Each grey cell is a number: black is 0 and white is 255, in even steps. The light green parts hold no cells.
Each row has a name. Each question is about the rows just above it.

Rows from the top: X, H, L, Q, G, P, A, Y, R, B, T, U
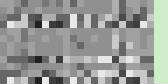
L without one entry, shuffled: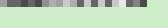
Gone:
[87]
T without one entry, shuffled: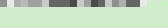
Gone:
[217]
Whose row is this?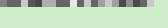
L
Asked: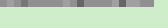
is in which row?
B
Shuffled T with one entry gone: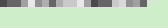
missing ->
[186]
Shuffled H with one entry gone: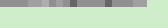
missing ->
[118]
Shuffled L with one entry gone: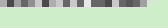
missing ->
[131]

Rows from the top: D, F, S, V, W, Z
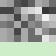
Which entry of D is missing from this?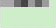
[84]
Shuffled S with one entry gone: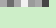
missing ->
[198]
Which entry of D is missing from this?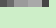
[97]
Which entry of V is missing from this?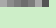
[182]
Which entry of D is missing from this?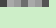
[97]
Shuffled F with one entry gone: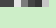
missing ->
[213]

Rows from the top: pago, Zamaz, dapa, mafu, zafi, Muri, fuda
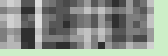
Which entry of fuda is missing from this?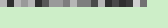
[168]
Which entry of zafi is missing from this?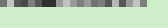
[139]
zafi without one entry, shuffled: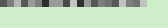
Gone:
[139]
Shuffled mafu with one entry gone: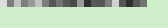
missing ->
[100]
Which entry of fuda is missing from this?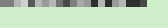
[59]

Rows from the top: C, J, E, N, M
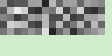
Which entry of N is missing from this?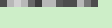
[196]
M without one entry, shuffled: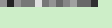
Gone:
[172]

